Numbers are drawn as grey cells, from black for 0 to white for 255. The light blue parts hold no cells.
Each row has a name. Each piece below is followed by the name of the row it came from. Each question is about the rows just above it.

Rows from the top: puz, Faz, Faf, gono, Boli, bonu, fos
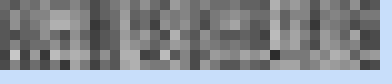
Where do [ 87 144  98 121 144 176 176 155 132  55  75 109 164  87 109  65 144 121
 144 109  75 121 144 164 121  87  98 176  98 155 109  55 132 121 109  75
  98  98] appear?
Faf
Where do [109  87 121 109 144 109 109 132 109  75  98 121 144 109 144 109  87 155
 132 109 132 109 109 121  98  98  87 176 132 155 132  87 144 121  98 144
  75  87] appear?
puz
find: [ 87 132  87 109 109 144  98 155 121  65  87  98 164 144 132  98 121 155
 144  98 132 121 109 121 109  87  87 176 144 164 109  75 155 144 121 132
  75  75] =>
Boli
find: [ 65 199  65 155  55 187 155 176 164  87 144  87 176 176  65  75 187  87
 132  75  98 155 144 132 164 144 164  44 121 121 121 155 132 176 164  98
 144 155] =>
bonu

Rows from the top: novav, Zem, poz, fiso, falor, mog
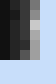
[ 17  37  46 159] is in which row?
falor

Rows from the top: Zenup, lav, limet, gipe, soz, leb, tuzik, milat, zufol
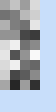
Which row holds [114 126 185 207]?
lav
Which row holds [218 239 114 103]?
tuzik

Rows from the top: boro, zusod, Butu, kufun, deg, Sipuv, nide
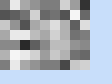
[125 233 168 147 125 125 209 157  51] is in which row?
boro
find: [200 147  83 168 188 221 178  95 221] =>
Butu
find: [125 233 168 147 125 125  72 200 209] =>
nide

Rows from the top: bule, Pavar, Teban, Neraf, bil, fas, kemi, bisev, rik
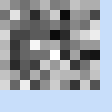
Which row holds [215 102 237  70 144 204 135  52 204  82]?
rik
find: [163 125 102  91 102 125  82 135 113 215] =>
Teban
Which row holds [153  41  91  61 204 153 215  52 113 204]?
kemi
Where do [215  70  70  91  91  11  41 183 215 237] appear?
Neraf
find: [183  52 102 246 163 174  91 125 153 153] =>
bil
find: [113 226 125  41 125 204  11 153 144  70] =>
Pavar

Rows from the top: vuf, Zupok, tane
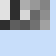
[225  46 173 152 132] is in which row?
vuf
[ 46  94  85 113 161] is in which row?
tane

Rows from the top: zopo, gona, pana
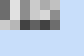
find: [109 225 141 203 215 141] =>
gona
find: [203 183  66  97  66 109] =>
pana
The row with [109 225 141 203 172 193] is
zopo

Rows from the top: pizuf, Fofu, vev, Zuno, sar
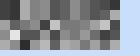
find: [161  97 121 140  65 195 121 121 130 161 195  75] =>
vev
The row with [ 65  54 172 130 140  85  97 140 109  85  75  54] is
pizuf
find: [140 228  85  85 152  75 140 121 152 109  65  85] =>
Zuno

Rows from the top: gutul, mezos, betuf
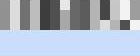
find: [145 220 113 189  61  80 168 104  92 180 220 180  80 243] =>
betuf
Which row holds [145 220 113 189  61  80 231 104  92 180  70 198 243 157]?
gutul
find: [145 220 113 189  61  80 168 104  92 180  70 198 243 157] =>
mezos

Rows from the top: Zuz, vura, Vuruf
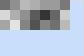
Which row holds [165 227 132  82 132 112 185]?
Vuruf

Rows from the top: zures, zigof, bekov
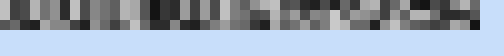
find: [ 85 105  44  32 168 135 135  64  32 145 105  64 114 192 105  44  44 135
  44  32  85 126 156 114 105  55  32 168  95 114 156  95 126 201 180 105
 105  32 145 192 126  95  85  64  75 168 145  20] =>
bekov
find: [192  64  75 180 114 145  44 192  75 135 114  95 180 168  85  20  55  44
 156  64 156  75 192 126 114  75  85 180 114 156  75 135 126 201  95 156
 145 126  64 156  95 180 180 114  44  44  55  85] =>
zigof

